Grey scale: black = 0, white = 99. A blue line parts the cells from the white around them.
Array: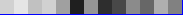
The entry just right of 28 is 54
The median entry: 58
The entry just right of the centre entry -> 18
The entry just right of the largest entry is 75

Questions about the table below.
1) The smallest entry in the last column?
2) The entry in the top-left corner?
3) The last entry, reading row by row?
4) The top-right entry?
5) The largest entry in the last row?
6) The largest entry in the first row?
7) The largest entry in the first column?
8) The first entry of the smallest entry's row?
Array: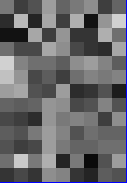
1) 11
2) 47
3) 32
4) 39
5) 55
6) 61
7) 81
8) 43

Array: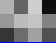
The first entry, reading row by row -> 69
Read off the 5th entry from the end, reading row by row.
51
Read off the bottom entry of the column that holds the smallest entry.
31
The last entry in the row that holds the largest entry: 6
